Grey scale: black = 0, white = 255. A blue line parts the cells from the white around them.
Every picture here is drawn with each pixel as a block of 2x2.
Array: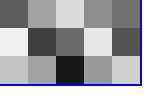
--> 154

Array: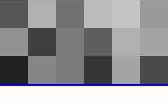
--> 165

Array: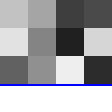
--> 238

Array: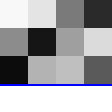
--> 191

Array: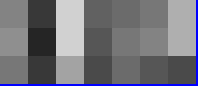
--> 86

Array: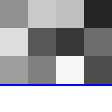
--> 246

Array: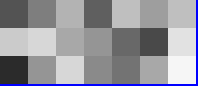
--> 168
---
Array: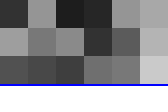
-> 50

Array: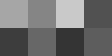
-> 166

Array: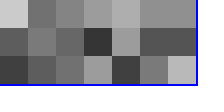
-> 203

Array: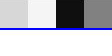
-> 215

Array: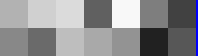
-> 178

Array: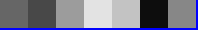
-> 102
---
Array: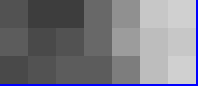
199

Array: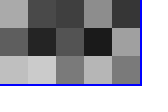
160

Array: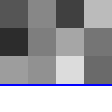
117

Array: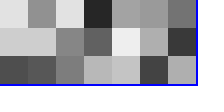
57

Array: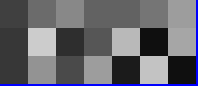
166

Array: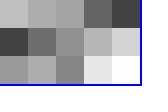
212

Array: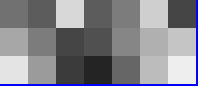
197

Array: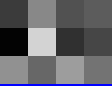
70

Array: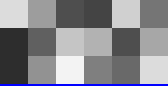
167
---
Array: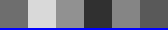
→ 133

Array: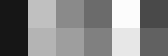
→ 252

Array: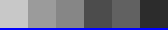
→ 97

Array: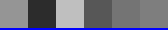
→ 116

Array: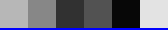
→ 7

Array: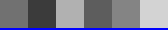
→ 132

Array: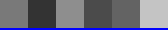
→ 99

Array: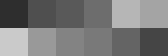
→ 182

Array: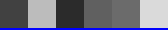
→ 107

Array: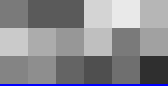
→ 233
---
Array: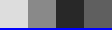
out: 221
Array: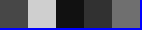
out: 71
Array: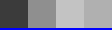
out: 59
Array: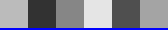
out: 187
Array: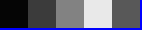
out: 5
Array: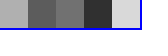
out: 176
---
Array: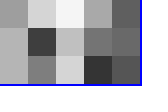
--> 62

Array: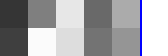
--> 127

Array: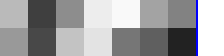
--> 63

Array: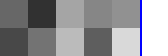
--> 49

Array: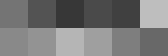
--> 83

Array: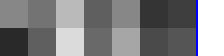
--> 115

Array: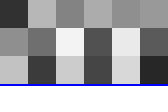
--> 111

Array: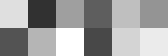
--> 49
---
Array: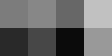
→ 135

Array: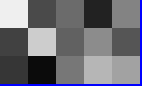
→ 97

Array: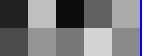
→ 13

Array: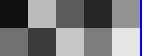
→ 92

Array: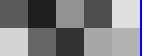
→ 146

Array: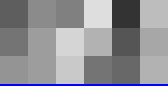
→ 178

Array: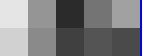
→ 43

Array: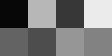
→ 183
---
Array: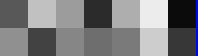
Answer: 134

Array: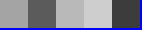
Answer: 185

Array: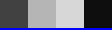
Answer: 215

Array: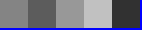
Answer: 152

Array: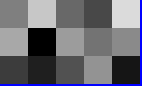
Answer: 81

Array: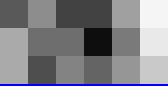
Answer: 131

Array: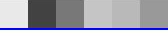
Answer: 120

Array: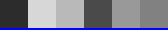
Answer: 185
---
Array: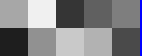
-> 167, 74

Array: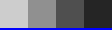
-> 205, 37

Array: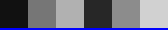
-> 17, 209

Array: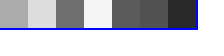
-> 171, 40

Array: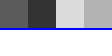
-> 91, 179

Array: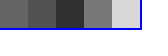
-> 100, 216
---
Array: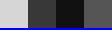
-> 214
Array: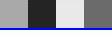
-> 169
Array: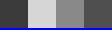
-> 59
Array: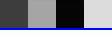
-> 61
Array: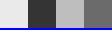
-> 234
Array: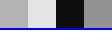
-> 179
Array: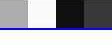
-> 172
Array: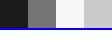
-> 26
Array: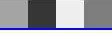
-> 164
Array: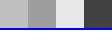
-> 191
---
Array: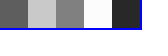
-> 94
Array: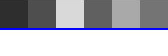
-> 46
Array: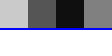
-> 202
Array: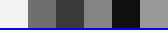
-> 242
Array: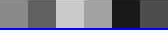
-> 138
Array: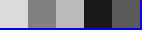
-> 219
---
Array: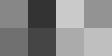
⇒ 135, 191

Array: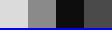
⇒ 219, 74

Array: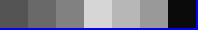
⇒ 84, 10

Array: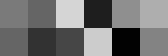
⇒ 122, 131

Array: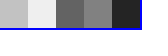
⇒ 194, 36

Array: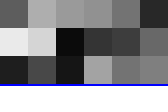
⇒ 93, 127

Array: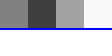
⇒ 129, 249

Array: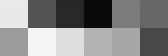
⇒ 233, 72

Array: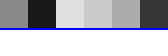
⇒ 137, 53

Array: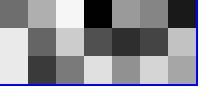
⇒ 110, 166
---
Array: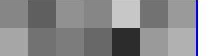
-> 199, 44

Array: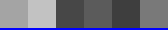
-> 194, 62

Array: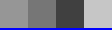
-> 198, 64

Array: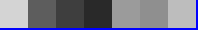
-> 212, 41

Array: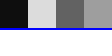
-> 220, 14

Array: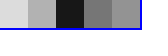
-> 220, 23

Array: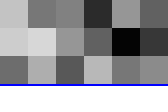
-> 215, 4

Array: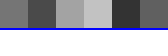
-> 194, 51

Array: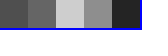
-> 206, 36
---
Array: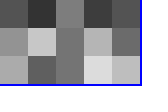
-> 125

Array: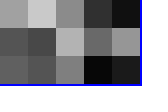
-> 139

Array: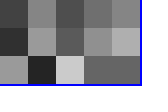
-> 78

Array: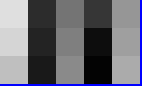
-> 116

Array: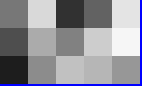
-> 49

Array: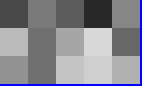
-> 92

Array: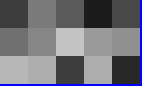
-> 91

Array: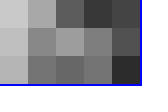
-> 92
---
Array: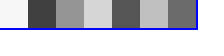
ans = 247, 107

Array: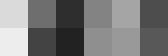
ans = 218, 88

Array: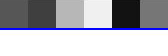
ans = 86, 118

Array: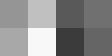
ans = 149, 101

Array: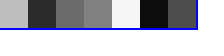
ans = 190, 77

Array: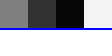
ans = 127, 243
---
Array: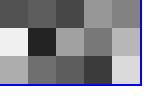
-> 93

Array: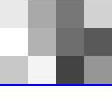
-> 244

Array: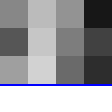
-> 210

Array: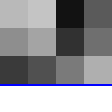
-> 80

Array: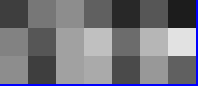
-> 74

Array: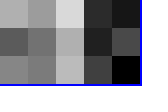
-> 187

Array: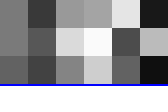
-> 206
